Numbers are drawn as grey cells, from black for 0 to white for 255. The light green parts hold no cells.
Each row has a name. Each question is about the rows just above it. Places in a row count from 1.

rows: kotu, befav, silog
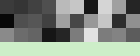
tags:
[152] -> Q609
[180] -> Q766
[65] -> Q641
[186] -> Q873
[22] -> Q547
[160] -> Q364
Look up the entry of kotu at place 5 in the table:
Q873
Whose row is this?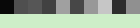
befav

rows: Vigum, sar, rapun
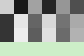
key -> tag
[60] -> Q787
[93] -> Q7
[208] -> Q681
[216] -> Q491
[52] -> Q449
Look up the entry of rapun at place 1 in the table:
Q449
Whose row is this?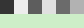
rapun
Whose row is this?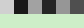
Vigum
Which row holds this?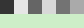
sar

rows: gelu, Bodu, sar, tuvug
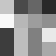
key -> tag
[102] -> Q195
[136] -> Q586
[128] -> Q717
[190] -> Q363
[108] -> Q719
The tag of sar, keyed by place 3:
Q717
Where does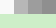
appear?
Bodu
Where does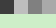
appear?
tuvug

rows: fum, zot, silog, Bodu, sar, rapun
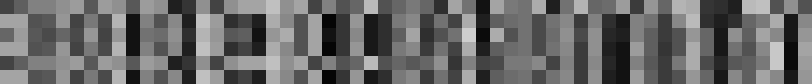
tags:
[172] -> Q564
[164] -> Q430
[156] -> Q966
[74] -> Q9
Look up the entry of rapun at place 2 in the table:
Q430
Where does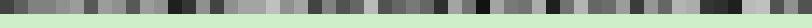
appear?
fum
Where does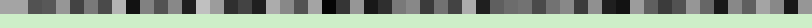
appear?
rapun

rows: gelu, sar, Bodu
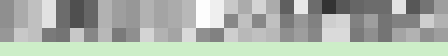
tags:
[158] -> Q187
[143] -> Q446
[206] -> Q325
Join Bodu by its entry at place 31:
Q446
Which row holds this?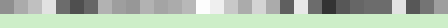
gelu
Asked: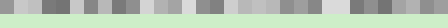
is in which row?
Bodu
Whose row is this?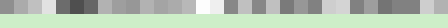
sar

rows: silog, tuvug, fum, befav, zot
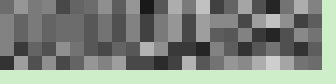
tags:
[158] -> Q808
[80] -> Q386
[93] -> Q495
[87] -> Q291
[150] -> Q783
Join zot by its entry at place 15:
Q291
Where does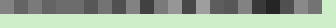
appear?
fum
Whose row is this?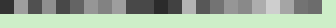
zot
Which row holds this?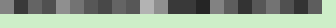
befav
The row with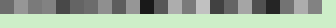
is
silog

